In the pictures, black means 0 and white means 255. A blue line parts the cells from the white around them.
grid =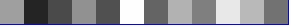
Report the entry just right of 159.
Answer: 36
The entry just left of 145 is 74
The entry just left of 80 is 145

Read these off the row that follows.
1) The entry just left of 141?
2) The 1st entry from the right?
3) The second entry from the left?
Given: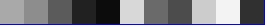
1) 169
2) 48
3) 141

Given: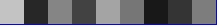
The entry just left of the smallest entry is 118
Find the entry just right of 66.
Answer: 164
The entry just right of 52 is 125

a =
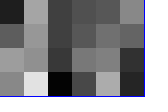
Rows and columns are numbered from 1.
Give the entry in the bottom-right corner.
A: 37
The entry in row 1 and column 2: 165
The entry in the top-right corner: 136
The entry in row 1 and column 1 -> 30
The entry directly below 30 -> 93
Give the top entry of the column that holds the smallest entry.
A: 64
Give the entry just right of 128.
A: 49

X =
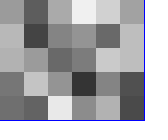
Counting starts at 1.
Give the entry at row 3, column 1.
178
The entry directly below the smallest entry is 140
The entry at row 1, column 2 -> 93
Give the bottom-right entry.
74
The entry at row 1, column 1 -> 155
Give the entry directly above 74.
80
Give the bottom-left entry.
111
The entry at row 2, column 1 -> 184

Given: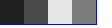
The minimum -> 33
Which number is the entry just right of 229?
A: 123

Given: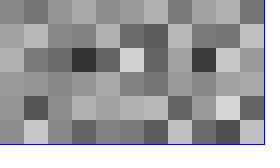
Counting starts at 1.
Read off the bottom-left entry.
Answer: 142
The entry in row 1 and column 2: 116
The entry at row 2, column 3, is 136
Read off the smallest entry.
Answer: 51
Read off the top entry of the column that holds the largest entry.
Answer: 176
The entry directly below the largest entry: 79
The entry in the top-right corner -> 116
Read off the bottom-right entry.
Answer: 192
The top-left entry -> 136
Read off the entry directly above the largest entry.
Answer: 161
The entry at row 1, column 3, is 148
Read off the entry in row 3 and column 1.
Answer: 176
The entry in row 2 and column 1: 161
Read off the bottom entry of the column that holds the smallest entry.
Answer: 100
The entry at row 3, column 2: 122
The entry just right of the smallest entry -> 100
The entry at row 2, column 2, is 184

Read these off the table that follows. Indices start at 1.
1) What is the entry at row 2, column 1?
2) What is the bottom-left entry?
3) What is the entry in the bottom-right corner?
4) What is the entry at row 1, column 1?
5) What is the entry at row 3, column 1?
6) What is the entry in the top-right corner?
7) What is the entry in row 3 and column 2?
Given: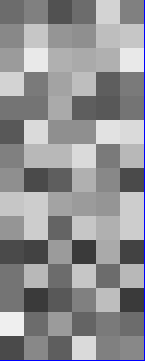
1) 136
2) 74
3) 136
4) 108
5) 155
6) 128
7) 233

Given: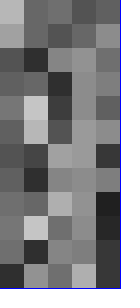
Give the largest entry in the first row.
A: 183
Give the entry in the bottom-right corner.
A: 55
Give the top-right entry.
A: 96
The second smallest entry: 39
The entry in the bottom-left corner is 47
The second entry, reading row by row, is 103
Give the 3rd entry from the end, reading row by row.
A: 111
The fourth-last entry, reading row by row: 146
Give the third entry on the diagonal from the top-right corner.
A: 133
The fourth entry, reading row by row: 83
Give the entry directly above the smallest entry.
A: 126
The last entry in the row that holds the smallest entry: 32
